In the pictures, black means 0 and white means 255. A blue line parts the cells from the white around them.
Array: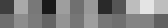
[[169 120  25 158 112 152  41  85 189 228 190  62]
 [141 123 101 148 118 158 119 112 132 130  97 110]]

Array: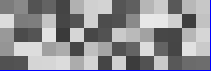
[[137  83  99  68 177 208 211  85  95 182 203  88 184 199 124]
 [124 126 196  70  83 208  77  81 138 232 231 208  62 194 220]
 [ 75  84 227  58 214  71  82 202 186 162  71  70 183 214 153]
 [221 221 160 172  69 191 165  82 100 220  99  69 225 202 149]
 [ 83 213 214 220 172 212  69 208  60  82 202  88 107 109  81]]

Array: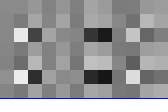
[[138 151 131 149 128 164 155 124 125 152 157 138]
 [123 166 133 164 124 169 162 135 113 183 164 136]
 [233  67 164 137 133  53  26 126 196 102 127 136]
 [122 157 129 151 126 166 156 122 120 158 162 134]
 [108 183 129 162 117 192 187 134  94 182 176 131]
 [236  46 161 138 142  41  22 118 220 101 113 145]
 [121 163 127 152 123 166 159 121 118 164 172 133]]

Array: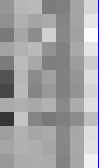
[[183 186 124 127 164 213 150]
 [176 164 170 133 163 230 144]
 [167 141 209 136 160 251 122]
 [177 185 146 129 168 228 163]
 [187 168 126 127 157 204 123]
 [182 139 160 129 149 220  82]
 [186 133 153 129 146 212  71]
 [175 168 177 138 171 223 170]
 [196 133 121 127 140 189  54]
 [177 166 170 136 167 222 158]
 [176 174 165 135 168 225 166]
 [171 172 170 131 166 241 153]]

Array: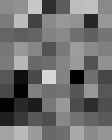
[[145 198  47  93 189 191 137 140]
 [188  66 138 152 146  39 151 124]
 [ 94 100 131 137 111  96 117 101]
 [152 134  83 122 156 138 128 119]
 [183 105 109 132 153  83 145 123]
 [ 15  73 214 131   1 111  71  87]
 [  3 128 112 115  86 151  87  73]
 [ 40  27 120 152  77  45  79   2]
 [ 57  88  78 136 114 100  90  30]
 [185 155 105 110 168 138 149 163]]

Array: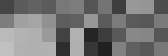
[[ 91  98  91 120 125  84 116  62 152 149  76  69]
 [160 165 145  93  96 151  91 123  90  87 122 125]
 [179 176 154  66 177  37  61  89 136 134  86 186]
 [177 176 177  45 176  54  32 129  96  88 120 192]]
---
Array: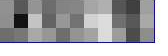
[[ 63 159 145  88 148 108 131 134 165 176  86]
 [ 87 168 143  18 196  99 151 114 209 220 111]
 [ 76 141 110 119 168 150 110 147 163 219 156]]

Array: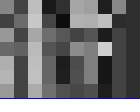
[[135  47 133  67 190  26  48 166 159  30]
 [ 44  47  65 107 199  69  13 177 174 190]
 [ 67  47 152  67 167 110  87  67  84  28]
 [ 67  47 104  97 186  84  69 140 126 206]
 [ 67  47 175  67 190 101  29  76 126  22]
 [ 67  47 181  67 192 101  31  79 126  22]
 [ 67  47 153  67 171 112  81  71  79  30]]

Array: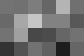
[[180 112 115 113 125 102]
 [130  88 105 167 198 130]
 [102 114 115 160  72  76]
 [ 29 102  51  83 114  97]]

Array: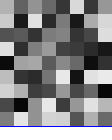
[[ 55 151 178  98 147 105  54 217]
 [171 215 202  26 225  42 123  24]
 [ 71 221  82  90  51 124 131  52]
 [ 43  23 223  47 127 155  66  59]
 [ 14  50  11 162 167  91 137 105]
 [225 234 189  52  43 117 232  19]
 [104   8 209 177  62  73 152  71]
 [225 183  72   7 146 232  60 151]
 [176 106 125 228 146 211 208  84]]

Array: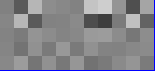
[[ 79 165 129  90 182 141 136 130 196 206 148]
 [192  99 134 183  90 130 131 138  77  62 123]
 [119 141 131 123 148 140 132 136 154 156 140]
 [136 139 133 115 145 122 152 122 145 131 130]
 [149 123 136 156 117 145 120 150 114 122 138]]

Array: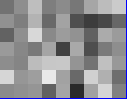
[[188 203 114 142 190 126 139 119 166]
 [ 72 103 145 126 179 105 163  79  60]
 [171 155  98 143 216 137 156 146  97]
 [122 142 154 135 121 165  65 169  78]
 [192 152 141 133 188 199 200 148 115]
 [176 110 214 150 158 233 162 105 208]
 [213 129 139 144 149  97 165  42 161]]

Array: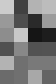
[[179 188 204  65]
 [ 42 156 153  78]
 [ 21  29 141 200]
 [ 82  83  80 136]
 [121 121 179 112]
 [168 100 107 112]]

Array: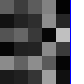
[[130   2  96  61  92]
 [141  38  18  35  46]
 [  6 192  83 102  57]
 [138  59   6  33  35]
 [ 90   5 139  98 141]
 [159  16  26  32  53]]
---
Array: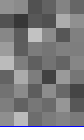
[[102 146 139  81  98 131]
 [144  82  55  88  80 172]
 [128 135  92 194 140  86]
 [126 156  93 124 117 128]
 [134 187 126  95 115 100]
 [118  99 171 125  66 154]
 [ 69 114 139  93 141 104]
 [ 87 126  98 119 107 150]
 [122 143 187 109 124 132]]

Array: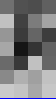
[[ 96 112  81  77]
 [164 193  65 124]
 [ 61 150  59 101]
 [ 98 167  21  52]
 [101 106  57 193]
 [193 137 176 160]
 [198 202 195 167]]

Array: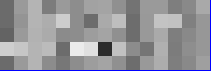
[[169 107 154 180 124 154 141 162 164 144 115 154 154 126 137]
 [151 107 148 180 173 205 141 108 170 190 109 153 195 193 128]
 [151  99 154 178 171 139 141 157 164 144 109 153 170 126 137]
 [151 206 198 180 187 108 235 224  44 193 140 117 176 124 142]
 [159 107 154 180 140 119 141 157 164 144 109 153 173 126 137]]

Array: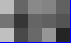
[[ 97 188 102 137 132]
 [ 84 116  54 101  96]
 [ 36 192  73 105 150]]

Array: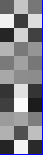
[[119  96 197]
 [222 241  59]
 [ 65  37 211]
 [149 180 121]
 [119 122 161]
 [140 168 141]
 [ 52  52 225]
 [ 28  63 251]
 [126 155 164]
 [191 177  80]
 [ 42  36 243]]

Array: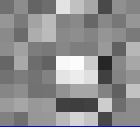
[[132 112 141 100 109 227 193 167  73 144]
 [150 150 122 163 186 130 137 103 136 119]
 [122 138 107 173 187 137 142 132 149 141]
 [183 141 161 125 121 135 126 125 154  97]
 [167 102 169 109  98 248 252 203  38 136]
 [147 114 125 115 130 228 236 223  64 132]
 [194 134 142 114 115 146 166 166 130  96]
 [139 155 166 152 156  64  62  65 205 109]
 [139 129 111 151 152 185 212 196  71 138]]
